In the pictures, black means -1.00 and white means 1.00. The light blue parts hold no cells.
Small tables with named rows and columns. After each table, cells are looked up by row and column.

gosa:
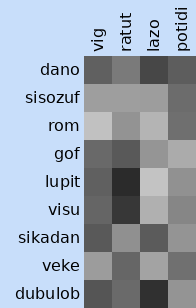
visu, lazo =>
0.38
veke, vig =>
0.22
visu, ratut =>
-0.57
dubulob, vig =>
-0.33
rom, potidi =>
-0.13
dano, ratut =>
-0.04
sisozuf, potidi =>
-0.15
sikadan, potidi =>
0.16
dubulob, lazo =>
-0.62
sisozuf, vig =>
0.24
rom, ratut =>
0.15
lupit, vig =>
-0.25
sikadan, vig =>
-0.30
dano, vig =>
-0.25
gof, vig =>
-0.18
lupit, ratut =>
-0.66
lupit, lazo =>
0.53
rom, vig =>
0.51
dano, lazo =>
-0.44

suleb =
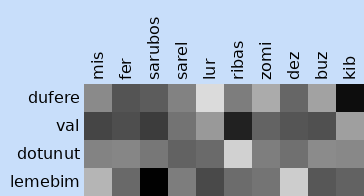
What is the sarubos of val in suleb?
-0.53
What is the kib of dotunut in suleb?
0.07
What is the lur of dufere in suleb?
0.72
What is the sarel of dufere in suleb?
0.02
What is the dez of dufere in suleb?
-0.20
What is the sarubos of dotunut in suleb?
-0.07
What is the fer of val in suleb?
-0.39
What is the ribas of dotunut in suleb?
0.64
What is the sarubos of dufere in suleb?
-0.28

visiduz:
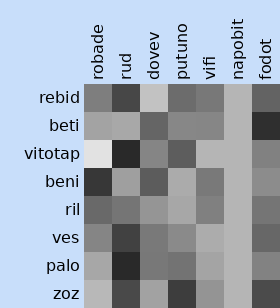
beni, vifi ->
-0.05
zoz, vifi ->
0.16
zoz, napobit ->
0.42
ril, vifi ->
0.00
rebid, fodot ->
-0.22
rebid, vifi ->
-0.06
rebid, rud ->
-0.44
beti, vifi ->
0.05
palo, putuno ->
-0.10
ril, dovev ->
0.17
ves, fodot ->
-0.19
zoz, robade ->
0.44
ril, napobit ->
0.42
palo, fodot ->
0.02
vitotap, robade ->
0.77
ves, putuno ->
0.08
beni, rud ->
0.25
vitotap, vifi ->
0.42
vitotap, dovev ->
0.04

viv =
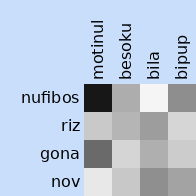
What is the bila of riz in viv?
0.23
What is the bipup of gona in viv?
0.60
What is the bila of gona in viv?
0.37
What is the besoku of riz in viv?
0.42
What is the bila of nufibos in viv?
0.92
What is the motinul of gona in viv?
-0.17
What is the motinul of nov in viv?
0.82
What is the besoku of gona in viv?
0.67
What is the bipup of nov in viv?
0.28
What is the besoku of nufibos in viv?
0.36
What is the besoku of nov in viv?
0.57
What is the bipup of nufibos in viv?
0.11
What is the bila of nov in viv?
0.12
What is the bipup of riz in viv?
0.68

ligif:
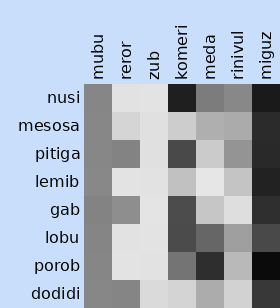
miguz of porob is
-0.91
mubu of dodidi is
0.06
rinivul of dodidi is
0.65
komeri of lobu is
-0.41
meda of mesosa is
0.37
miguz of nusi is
-0.80
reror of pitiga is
0.03
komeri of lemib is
0.51
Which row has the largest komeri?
dodidi

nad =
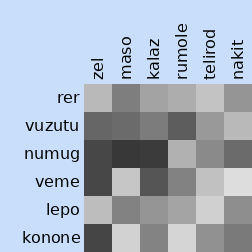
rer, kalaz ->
0.28
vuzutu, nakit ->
0.45
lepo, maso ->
0.02
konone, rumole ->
0.67
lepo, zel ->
0.48
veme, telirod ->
0.51
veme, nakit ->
0.73
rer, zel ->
0.45
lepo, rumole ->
0.29
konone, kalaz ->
0.03
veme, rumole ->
0.02
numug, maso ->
-0.56
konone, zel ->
-0.46
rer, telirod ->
0.53
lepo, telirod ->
0.63
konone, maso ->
0.65
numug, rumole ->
0.39
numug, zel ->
-0.44
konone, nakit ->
-0.04

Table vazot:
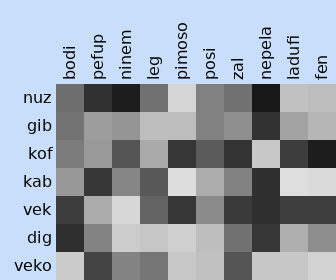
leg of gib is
0.49
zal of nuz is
-0.11
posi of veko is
0.51
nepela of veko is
0.56
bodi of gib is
-0.10
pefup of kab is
-0.57
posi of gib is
0.01
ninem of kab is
0.05
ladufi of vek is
-0.51
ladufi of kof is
-0.53
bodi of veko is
0.59
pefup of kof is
0.20
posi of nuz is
0.01
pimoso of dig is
0.62
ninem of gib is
0.17
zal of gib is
0.12
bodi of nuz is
-0.14
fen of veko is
0.65
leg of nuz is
-0.11
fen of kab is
0.71

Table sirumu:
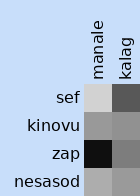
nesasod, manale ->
0.36
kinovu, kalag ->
0.14
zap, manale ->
-0.88
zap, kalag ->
-0.02
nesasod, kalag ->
0.21
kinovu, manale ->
0.20
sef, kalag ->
-0.31
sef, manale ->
0.65
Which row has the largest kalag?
nesasod

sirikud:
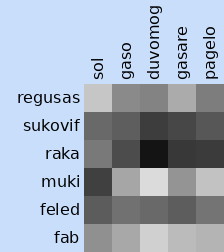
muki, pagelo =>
0.52
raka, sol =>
-0.05
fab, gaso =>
0.32
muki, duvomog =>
0.72
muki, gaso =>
0.30
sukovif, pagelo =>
-0.32
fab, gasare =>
0.47
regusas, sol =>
0.55
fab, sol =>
0.13
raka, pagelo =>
-0.54
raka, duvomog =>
-0.84
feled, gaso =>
-0.11
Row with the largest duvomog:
muki

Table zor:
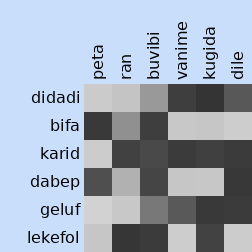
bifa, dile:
0.61
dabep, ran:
0.39
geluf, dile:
-0.54
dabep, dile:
-0.56
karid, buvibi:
-0.43
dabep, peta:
-0.38
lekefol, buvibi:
-0.54
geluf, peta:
0.65
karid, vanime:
-0.54
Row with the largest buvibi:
didadi

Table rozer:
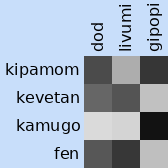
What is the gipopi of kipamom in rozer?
-0.58
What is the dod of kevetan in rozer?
-0.20
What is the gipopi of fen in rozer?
0.50
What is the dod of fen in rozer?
-0.32
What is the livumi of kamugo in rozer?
0.66
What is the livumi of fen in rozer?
-0.57
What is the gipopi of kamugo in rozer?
-0.86
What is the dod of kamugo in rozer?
0.71
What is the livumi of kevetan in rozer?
-0.34
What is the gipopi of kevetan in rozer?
0.51
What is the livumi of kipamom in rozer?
0.36
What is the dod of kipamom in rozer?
-0.41
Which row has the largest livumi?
kamugo

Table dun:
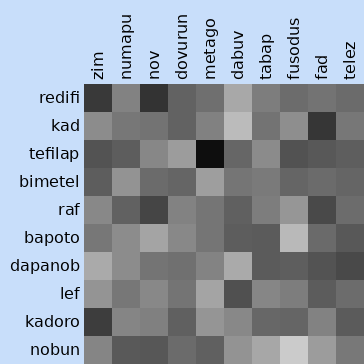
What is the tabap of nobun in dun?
0.31
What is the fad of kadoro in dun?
0.02
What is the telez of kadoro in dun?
-0.29
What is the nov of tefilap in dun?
0.06
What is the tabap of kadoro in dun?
-0.19
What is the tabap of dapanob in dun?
-0.29
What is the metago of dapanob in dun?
0.03
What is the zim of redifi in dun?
-0.55
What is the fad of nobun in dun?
0.22

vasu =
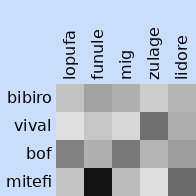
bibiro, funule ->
0.27
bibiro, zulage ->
0.61
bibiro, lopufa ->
0.52
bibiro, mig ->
0.38
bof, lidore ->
0.23
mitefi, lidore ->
-0.16
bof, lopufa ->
0.02
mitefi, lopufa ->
0.54
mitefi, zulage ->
0.74
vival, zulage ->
-0.12
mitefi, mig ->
0.47
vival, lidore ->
0.36
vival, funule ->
0.55
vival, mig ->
0.69
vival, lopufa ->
0.76
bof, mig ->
-0.06

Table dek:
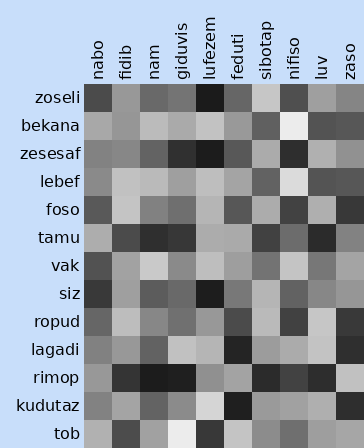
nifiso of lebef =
0.72
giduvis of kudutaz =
0.09
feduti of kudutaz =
-0.76
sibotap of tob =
0.10
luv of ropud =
0.55
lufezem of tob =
-0.56
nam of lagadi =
-0.23
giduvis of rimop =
-0.76
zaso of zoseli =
0.04
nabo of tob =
0.39
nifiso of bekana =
0.85
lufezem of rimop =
0.13
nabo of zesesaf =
0.02
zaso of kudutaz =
-0.64
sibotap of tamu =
-0.49
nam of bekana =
0.47

